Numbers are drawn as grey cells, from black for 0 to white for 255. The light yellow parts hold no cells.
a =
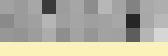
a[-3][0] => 162
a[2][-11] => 148
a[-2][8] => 167
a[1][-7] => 165
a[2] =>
[151, 148, 157, 172, 142, 163, 150, 162, 161, 93, 181, 214]
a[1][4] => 159
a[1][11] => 184
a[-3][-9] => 58

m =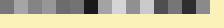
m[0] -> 119
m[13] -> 46
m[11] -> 79
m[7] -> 163
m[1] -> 165

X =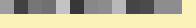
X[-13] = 157
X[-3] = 75
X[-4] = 69

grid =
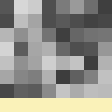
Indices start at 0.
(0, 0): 86
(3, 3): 176
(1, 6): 66
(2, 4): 63
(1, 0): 75
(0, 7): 63
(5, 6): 128
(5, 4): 61
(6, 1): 96
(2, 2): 173
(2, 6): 114
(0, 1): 215
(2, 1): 143
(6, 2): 91
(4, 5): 195
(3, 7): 151
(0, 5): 154

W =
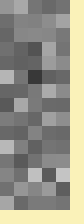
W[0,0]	149
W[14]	[166, 105, 122, 122, 116]
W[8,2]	103
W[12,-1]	196
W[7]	[89, 168, 122, 106, 105]
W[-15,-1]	114
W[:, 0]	[149, 110, 102, 112, 103, 181, 102, 89, 124, 104, 184, 118, 133, 113, 166]
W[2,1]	135
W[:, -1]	[114, 163, 120, 116, 139, 104, 139, 105, 142, 105, 113, 140, 196, 94, 116]
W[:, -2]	[105, 141, 135, 165, 156, 97, 171, 106, 160, 108, 116, 139, 91, 154, 122]
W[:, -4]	[168, 131, 135, 99, 97, 117, 103, 168, 116, 99, 128, 90, 112, 150, 105]
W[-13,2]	137
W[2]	[102, 135, 137, 135, 120]

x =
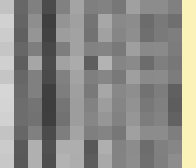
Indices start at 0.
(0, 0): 194
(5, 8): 121
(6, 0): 214
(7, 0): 212
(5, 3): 74
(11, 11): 127
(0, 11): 140
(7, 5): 157
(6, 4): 126
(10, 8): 131
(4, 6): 94
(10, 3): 81
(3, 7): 132
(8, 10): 125
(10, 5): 174
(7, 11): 128
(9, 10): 140
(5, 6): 127
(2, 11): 122
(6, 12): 96
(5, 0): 197
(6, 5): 159
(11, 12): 141
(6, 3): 63
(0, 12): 128
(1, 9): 140
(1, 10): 108
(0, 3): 75
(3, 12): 124
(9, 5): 164
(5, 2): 128
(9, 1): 103
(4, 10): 108
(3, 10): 137
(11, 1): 88
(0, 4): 129
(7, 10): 120
